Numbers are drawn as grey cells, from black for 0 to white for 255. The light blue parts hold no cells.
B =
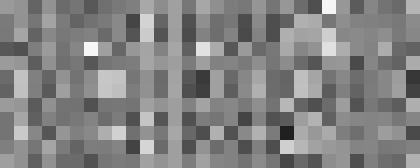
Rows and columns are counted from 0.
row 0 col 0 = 154
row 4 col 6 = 87
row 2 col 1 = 165
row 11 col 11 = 147
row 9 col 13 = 104
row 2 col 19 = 78
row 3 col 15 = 170
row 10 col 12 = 159
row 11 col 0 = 159
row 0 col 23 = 245
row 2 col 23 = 206
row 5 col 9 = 118
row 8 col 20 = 91
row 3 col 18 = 106
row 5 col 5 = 115
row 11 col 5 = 107
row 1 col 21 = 176
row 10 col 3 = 165
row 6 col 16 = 94
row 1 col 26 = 128
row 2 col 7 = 106
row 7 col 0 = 155
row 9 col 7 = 174
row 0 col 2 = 100
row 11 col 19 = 117
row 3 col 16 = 87
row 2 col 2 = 99
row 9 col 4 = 149
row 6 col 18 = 176
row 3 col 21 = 134
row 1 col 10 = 211
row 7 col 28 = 93
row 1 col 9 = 69
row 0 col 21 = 108
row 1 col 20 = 97
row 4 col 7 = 117
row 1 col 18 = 138

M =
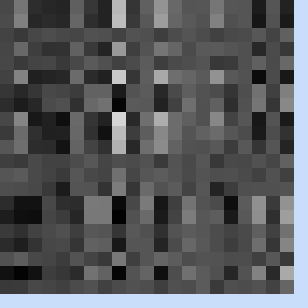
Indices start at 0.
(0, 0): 72
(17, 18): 110
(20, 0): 57
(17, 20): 133
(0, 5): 95
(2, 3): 77
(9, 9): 61
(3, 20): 56
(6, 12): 74
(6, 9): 83
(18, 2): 72
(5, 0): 66
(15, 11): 26
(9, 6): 49
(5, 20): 24
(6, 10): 91
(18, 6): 68
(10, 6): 67
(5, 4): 39
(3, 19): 75
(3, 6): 57
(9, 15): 107
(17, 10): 85
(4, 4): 57
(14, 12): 63
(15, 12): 67
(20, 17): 76
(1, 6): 46
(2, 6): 81
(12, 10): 86
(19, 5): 43
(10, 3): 43
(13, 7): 51
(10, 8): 177
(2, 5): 70
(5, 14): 90
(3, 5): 97

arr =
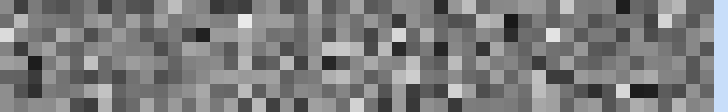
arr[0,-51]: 139
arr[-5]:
[131, 60, 135, 161, 108, 98, 134, 147, 130, 125, 127, 78, 112, 164, 156, 122, 88, 162, 121, 144, 78, 105, 136, 195, 200, 180, 75, 186, 42, 95, 122, 37, 136, 120, 53, 167, 120, 99, 139, 113, 107, 152, 89, 83, 116, 140, 141, 121, 99, 136, 86]
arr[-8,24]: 113
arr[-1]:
[142, 124, 142, 140, 163, 78, 62, 178, 88, 107, 166, 114, 154, 110, 160, 121, 160, 78, 184, 64, 147, 62, 160, 151, 110, 210, 115, 55, 154, 56, 144, 134, 57, 125, 123, 127, 123, 107, 167, 160, 99, 144, 154, 85, 119, 173, 156, 99, 178, 132, 146]
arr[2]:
[219, 134, 118, 100, 172, 140, 79, 118, 153, 124, 88, 105, 123, 77, 33, 155, 154, 171, 146, 113, 119, 102, 141, 82, 149, 112, 70, 135, 215, 103, 175, 106, 131, 109, 139, 123, 45, 110, 104, 227, 142, 90, 122, 122, 70, 143, 77, 101, 95, 136, 158]
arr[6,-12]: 161
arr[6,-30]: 138
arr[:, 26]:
[89, 151, 70, 75, 169, 95, 161, 115]
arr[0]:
[139, 64, 123, 90, 82, 104, 126, 67, 109, 83, 78, 140, 189, 139, 130, 56, 71, 62, 132, 146, 77, 89, 167, 87, 113, 163, 89, 101, 143, 139, 126, 44, 150, 189, 102, 136, 137, 154, 151, 107, 199, 126, 124, 133, 30, 104, 94, 162, 182, 100, 99]
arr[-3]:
[99, 98, 60, 150, 115, 88, 73, 106, 74, 113, 138, 80, 96, 120, 138, 158, 162, 153, 157, 161, 96, 118, 123, 174, 187, 145, 95, 118, 185, 205, 121, 116, 140, 106, 99, 160, 102, 142, 192, 60, 60, 154, 142, 147, 127, 159, 171, 132, 130, 87, 124]
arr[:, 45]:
[104, 119, 143, 140, 92, 159, 29, 173]
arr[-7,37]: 90
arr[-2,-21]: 91
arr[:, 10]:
[78, 113, 88, 127, 144, 138, 112, 166]
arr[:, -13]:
[151, 125, 104, 139, 60, 192, 188, 167]
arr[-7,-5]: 68
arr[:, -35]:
[71, 126, 154, 88, 96, 162, 102, 160]
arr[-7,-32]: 156
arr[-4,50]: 142
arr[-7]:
[111, 185, 129, 122, 117, 106, 145, 159, 111, 159, 113, 160, 121, 130, 144, 129, 126, 233, 151, 156, 153, 109, 148, 110, 141, 113, 151, 120, 57, 144, 120, 103, 81, 87, 186, 173, 25, 90, 125, 97, 116, 128, 82, 103, 121, 119, 68, 212, 123, 87, 136]
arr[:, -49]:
[123, 129, 118, 135, 29, 60, 48, 142]
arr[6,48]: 76

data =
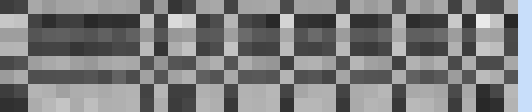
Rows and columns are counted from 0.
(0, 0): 61
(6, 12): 63
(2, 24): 156
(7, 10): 71
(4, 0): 72
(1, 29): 45
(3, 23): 74
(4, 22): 178
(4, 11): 148
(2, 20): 168
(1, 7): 49
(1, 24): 195
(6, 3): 176
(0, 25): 168
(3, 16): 195
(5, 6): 85
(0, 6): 170
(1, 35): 194
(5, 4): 81
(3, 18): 65
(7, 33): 174
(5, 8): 99
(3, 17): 76
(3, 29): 69
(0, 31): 168
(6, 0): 61
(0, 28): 83
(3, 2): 66
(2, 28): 168
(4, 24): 81
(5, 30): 81
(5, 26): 84
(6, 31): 165
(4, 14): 160
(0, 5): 164
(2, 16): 159
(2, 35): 162
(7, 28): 56

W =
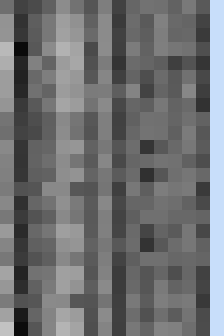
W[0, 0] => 111
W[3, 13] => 114
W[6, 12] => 90
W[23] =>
[194, 12, 86, 133, 180, 164, 79, 132, 63, 120, 100, 131, 128, 110, 76]
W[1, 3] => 120
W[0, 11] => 112
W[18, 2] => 83
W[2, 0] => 148
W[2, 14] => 58
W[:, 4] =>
[140, 158, 161, 178, 156, 161, 156, 165, 137, 140, 147, 140, 142, 137, 144, 137, 159, 145, 137, 160, 160, 137, 166, 180]
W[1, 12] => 105
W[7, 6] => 115
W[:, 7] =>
[126, 139, 139, 140, 124, 134, 124, 138, 127, 127, 120, 135, 119, 117, 136, 127, 128, 120, 126, 130, 138, 116, 139, 132]
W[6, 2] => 113
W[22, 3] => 132
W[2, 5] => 150
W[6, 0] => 157
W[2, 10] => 94
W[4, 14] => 53
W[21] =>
[123, 82, 86, 138, 137, 86, 84, 116, 63, 121, 92, 126, 118, 122, 57]
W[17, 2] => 96
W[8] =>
[116, 62, 78, 95, 137, 117, 87, 127, 65, 97, 113, 112, 101, 112, 98]
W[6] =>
[157, 39, 113, 100, 156, 147, 123, 124, 94, 132, 67, 101, 90, 135, 62]
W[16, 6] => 90
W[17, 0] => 133
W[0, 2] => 75
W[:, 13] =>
[121, 101, 104, 114, 83, 113, 135, 106, 112, 123, 120, 97, 118, 122, 98, 104, 119, 119, 105, 103, 106, 122, 116, 110]
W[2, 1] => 55
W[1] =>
[147, 50, 94, 120, 158, 145, 97, 139, 58, 108, 90, 129, 105, 101, 67]
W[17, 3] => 101
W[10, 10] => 53
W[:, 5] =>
[114, 145, 150, 164, 167, 152, 147, 156, 117, 114, 150, 117, 147, 87, 122, 118, 153, 149, 118, 158, 147, 86, 156, 164]

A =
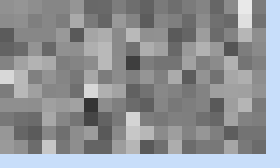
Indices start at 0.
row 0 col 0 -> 145
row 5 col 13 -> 92
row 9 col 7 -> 89
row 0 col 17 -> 233
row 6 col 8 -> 163
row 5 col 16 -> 167
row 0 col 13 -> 123
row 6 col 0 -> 124
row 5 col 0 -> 216
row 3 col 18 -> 138
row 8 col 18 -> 126
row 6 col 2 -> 160
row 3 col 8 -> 138
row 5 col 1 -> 185
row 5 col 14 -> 147
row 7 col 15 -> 89
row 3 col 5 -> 143
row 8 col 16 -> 163
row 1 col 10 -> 92
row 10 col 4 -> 119
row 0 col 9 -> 110
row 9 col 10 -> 183
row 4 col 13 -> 162
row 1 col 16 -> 105
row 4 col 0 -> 131
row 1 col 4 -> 125
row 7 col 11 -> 134
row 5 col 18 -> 141
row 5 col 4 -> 133
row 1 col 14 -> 140
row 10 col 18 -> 107
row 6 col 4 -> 136
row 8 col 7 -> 99
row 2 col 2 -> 135
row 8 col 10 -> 125
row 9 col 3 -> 135
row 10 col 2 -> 108

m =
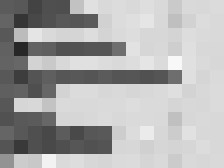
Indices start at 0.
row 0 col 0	91
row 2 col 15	217
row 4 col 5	224
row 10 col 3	73
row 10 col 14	220
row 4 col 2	211
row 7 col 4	218
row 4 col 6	224
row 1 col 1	53
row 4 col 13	224
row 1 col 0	100
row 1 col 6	90
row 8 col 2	91
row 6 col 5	219
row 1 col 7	209
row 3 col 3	95
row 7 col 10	218
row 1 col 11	216
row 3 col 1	39
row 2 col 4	212
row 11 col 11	217
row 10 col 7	84
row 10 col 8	214
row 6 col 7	215
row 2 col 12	212
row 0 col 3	79
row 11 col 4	218
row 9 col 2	79
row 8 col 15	216
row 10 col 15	216
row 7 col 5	217
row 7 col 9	221
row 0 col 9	217
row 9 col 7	89
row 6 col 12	223
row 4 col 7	220
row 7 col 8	218
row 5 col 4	86

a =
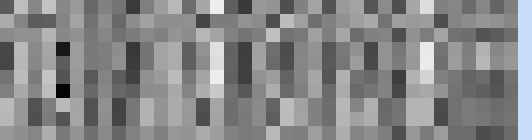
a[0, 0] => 91
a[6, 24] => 170
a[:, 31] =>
[129, 79, 164, 116, 112, 127, 147, 76, 74, 156]
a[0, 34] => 134
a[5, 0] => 115
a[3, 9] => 56
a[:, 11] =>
[157, 143, 129, 163, 163, 155, 142, 148, 146, 128]
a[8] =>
[183, 152, 79, 124, 84, 165, 83, 142, 69, 119, 178, 146, 170, 152, 77, 164, 110, 122, 139, 94, 187, 163, 129, 110, 181, 162, 174, 106, 117, 180, 180, 74, 114, 123, 119, 111, 116]
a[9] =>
[152, 143, 134, 174, 121, 147, 112, 137, 102, 130, 147, 128, 151, 148, 170, 157, 130, 123, 125, 184, 129, 126, 158, 127, 173, 133, 142, 126, 78, 151, 124, 156, 108, 108, 76, 85, 106]
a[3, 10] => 117
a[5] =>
[115, 188, 123, 196, 84, 153, 89, 132, 93, 65, 145, 155, 188, 121, 164, 236, 97, 63, 146, 156, 99, 133, 167, 85, 176, 113, 105, 129, 61, 178, 212, 127, 118, 100, 108, 82, 113]
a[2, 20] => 115
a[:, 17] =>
[58, 146, 116, 62, 63, 63, 88, 124, 122, 123]
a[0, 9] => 59
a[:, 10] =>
[127, 162, 137, 117, 116, 145, 141, 178, 178, 147]
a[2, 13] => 140
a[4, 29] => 152
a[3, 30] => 233
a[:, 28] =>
[79, 159, 79, 118, 124, 61, 71, 115, 117, 78]
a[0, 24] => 154
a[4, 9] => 59
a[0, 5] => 153
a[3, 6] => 121
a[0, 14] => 167
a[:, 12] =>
[184, 143, 148, 172, 172, 188, 169, 171, 170, 151]
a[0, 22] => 163
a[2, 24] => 166
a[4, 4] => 93
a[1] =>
[171, 133, 92, 95, 132, 163, 113, 141, 104, 140, 162, 143, 143, 144, 69, 124, 124, 146, 139, 78, 188, 160, 112, 129, 145, 159, 169, 115, 159, 153, 157, 79, 132, 141, 150, 145, 135]
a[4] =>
[70, 183, 136, 163, 93, 156, 122, 125, 144, 59, 116, 163, 172, 95, 139, 220, 99, 63, 162, 106, 79, 134, 145, 89, 118, 156, 73, 146, 124, 152, 234, 112, 157, 128, 183, 140, 151]
